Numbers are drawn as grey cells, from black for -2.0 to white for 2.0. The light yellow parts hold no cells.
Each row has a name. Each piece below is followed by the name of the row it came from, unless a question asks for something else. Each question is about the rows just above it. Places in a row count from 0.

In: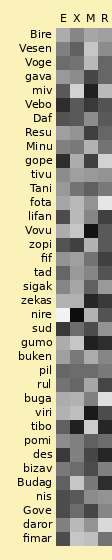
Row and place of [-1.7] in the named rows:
Vovu, 2
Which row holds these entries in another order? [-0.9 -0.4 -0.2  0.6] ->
rul

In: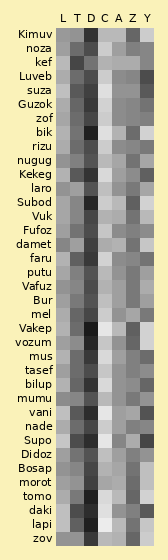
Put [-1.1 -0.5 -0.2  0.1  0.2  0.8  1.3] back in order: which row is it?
faru
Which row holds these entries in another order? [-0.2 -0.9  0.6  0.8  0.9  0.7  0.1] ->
Vuk
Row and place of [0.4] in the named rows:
Kimuv, 0
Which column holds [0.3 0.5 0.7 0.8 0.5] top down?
L

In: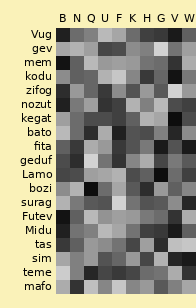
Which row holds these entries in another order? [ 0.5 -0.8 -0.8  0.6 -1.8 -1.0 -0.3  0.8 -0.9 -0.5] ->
Lamo
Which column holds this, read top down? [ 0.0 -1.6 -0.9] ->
G
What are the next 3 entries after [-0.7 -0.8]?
[ 0.0 -1.4  0.2]
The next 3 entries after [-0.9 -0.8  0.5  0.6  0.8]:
[-0.8 -0.5 -1.8]
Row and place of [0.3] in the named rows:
Futev, 3
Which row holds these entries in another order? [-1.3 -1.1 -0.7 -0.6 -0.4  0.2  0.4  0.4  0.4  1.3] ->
zifog
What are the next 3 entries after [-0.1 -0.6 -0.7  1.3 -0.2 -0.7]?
[-0.6  0.2 -1.4]

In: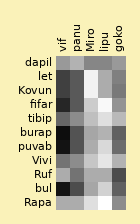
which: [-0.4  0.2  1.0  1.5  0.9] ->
tibip
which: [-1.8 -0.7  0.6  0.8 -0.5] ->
burap
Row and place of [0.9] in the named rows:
tibip, 4
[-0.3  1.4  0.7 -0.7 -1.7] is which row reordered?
puvab
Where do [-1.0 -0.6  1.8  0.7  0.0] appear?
let

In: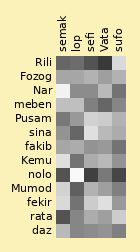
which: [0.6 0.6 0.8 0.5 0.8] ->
Fozog
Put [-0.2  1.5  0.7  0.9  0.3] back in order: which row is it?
Kemu
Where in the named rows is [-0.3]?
Rili, 1

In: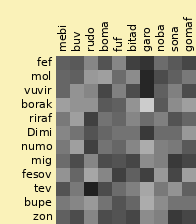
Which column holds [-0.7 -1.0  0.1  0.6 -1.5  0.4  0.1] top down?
rudo
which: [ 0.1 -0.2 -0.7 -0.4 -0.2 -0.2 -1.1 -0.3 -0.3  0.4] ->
Dimi

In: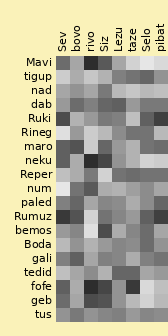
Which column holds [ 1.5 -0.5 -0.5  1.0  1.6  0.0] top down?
Sev
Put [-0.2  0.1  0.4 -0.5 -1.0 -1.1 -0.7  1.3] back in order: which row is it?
Rumuz
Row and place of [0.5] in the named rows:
num, 5
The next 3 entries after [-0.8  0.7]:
[ 0.1 -0.3  0.6]
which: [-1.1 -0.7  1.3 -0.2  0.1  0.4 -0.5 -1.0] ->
Rumuz

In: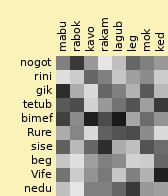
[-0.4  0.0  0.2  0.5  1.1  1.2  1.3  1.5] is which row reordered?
beg
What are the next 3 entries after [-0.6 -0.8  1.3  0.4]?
[-0.2 -0.7  0.5]
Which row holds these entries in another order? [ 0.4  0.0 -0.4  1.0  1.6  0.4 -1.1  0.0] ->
nogot
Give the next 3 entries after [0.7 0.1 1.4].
[-0.5 -0.7 -0.8]
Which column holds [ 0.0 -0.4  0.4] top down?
rakam
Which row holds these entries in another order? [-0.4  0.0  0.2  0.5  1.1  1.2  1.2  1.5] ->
rini
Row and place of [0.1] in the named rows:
Rure, 1

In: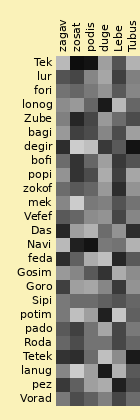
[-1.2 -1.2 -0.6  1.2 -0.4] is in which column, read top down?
zosat
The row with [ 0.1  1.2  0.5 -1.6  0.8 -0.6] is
lanug
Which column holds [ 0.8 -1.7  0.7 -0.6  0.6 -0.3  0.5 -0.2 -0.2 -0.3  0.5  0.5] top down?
podis

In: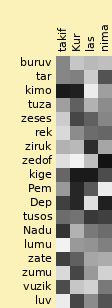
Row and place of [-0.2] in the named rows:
tusos, 1
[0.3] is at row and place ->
lumu, 2
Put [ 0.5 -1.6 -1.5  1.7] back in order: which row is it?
kimo

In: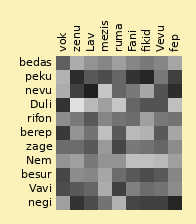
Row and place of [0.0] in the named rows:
Vavi, 5
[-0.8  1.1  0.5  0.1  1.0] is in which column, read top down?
mezis
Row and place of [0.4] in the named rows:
zage, 3
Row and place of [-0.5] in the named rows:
bedas, 0

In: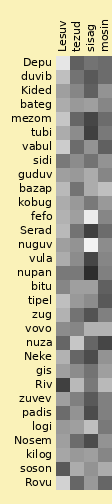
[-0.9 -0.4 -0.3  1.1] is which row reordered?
mezom
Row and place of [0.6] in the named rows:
kilog, 0
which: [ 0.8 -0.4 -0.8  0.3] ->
Neke
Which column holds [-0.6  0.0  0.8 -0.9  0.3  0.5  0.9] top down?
mosin
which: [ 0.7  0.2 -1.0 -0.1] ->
tubi

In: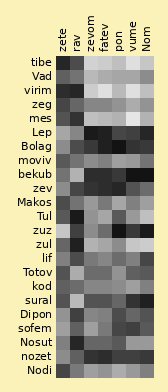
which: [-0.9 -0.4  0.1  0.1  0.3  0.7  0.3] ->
zeg
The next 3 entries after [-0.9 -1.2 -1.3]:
[-1.4 -0.7 -0.3]

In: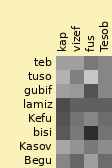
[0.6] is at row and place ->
Kasov, 0
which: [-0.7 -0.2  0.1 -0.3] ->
Kefu
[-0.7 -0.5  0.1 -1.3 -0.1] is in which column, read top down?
fus
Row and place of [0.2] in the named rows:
Kasov, 3
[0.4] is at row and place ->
gubif, 1
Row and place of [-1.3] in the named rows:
bisi, 2

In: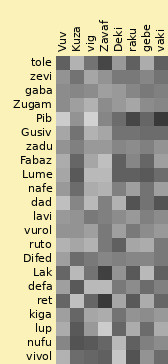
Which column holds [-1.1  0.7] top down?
Zavaf
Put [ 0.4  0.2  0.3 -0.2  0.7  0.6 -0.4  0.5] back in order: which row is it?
kiga
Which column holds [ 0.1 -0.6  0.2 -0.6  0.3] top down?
raku
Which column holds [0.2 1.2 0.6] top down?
Vuv

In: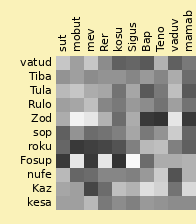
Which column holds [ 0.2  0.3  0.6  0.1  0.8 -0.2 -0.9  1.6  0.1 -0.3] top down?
Rer
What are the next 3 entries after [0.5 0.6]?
[ 1.0  0.1 -0.1]
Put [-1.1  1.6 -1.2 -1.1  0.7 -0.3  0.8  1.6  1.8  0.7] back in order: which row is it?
Zod
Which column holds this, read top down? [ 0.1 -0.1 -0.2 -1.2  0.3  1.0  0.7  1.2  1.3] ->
Teno

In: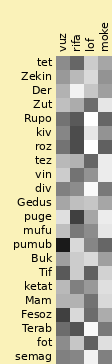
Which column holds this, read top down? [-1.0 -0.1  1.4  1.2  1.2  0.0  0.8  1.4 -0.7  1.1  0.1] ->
rifa
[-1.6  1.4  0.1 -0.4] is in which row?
pumub
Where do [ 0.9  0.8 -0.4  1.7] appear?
tez
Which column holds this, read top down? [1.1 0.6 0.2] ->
lof
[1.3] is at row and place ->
Tif, 3
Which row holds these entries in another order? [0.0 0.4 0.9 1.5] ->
ketat

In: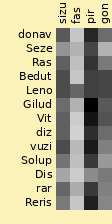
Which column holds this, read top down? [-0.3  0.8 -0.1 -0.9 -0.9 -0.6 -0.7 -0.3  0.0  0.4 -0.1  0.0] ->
gon
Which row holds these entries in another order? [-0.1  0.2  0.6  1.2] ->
Dis
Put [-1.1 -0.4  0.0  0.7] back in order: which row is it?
rar
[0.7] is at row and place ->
rar, 1
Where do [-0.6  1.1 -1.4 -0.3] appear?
donav

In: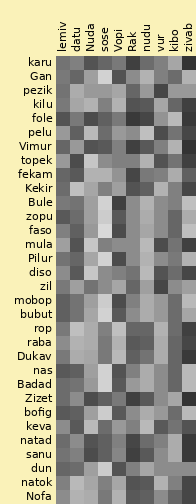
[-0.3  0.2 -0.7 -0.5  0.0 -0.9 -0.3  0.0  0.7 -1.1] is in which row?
natad
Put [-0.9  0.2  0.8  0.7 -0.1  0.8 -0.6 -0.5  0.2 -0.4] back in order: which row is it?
Nofa
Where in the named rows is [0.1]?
sanu, 4

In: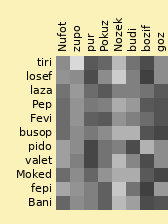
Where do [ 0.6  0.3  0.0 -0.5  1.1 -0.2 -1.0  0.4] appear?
fepi
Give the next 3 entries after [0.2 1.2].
[ 0.0 -1.0  0.2]
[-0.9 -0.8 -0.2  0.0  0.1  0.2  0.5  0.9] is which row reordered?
valet
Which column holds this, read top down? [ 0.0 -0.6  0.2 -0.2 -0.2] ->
Pokuz
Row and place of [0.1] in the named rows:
valet, 5

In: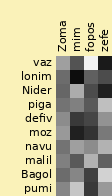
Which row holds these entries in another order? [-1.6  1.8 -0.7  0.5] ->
vaz
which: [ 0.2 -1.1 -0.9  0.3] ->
defiv

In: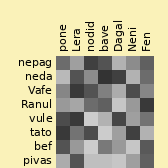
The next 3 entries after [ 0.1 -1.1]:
[-0.7  0.0  0.7]
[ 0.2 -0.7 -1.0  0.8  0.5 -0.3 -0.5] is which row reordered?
nepag
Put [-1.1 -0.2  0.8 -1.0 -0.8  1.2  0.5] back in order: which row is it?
tato
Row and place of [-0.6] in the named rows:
bef, 6
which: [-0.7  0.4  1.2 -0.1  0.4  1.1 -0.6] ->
bef
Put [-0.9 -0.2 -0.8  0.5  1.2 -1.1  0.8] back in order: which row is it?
vule
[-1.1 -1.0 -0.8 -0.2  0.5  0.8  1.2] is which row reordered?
tato

